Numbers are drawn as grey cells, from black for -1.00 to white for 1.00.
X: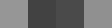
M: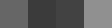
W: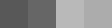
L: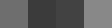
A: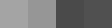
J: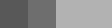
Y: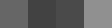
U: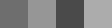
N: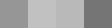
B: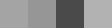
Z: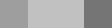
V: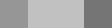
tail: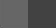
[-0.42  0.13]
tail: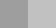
[ 0.51 -0.08]
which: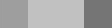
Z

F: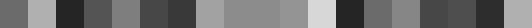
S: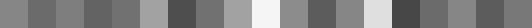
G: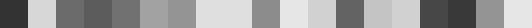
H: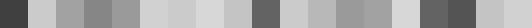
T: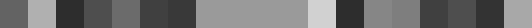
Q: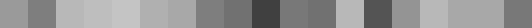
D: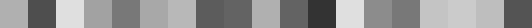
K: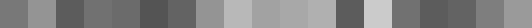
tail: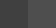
[-0.60  0.32]
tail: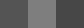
[-0.55  0.27  0.10  0.10  0.16  0.69 -0.71 -0.16  0.05 -0.44 -0.39 -0.65
  0.38]
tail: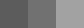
[ 0.16  0.75  0.75  0.10  0.80  0.64 -0.22  0.54  0.64 -0.44 -0.55  0.16
  0.80]
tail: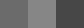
[-0.39 -0.65  0.38]
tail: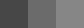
[-0.28 -0.06]
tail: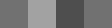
[ 0.27  0.92  0.10 -0.28  0.05  0.75 -0.44 -0.16  0.05 -0.28 -0.06]
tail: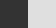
[ 0.10 -0.06  0.54  0.59  0.49 -0.34]

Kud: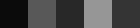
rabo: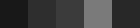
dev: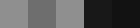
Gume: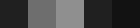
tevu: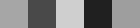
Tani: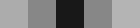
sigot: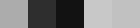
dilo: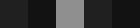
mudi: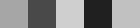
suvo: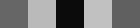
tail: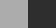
[-0.86  0.57  0.51]
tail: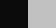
[-0.25]
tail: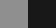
[-0.86]

